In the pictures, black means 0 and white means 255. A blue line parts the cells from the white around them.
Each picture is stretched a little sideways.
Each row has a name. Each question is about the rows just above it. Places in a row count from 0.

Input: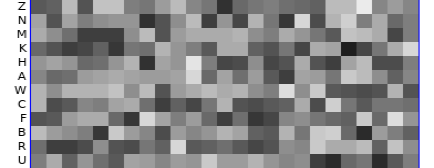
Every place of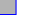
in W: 0 2 3 4 13 23
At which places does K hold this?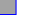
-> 19
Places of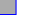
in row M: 0 10 11 12 16 22
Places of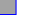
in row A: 4 6 9 12 17
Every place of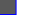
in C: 2 15 21
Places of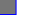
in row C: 11 20 22 23

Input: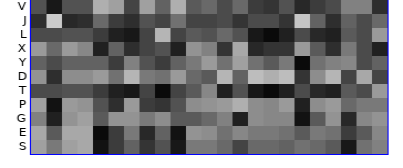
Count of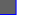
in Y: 6
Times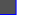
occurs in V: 4

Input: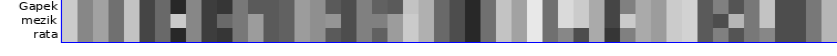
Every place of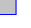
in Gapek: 4 22 28 45
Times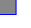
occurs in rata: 4

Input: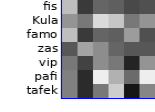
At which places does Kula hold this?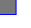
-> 1 4
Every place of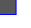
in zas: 0 4 5
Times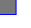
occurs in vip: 2

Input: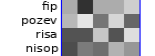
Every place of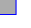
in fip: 0 2 3
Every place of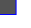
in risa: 0 1 3

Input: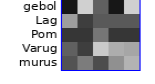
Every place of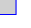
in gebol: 1 4
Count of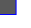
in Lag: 3
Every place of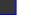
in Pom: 0 1 3 4
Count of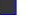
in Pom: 4

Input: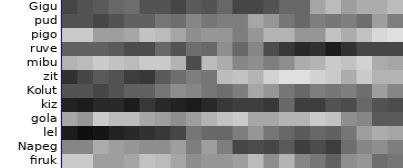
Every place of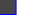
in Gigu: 0 7 11 12
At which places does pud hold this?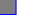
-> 10 11 16 18 21
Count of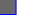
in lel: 4

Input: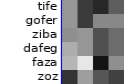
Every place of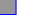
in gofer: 0
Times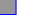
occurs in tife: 1

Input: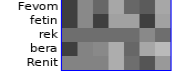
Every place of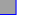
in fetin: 3 4 6
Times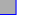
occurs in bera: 1
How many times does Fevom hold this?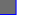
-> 0
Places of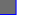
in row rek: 0 1 2 3 4 6
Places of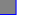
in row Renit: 0 1 2
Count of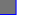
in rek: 0
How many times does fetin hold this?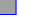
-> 3

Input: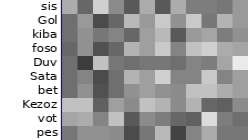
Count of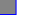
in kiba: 1
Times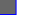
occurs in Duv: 0
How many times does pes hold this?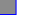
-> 1
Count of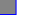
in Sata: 4
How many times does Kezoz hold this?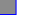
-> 3
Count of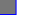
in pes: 4

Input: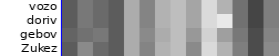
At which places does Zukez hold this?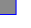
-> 1 8 13
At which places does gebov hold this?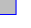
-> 7

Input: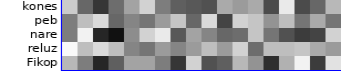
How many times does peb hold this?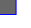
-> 2
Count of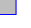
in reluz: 5
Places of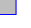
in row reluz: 1 3 9 13 14
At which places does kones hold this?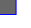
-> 1 16

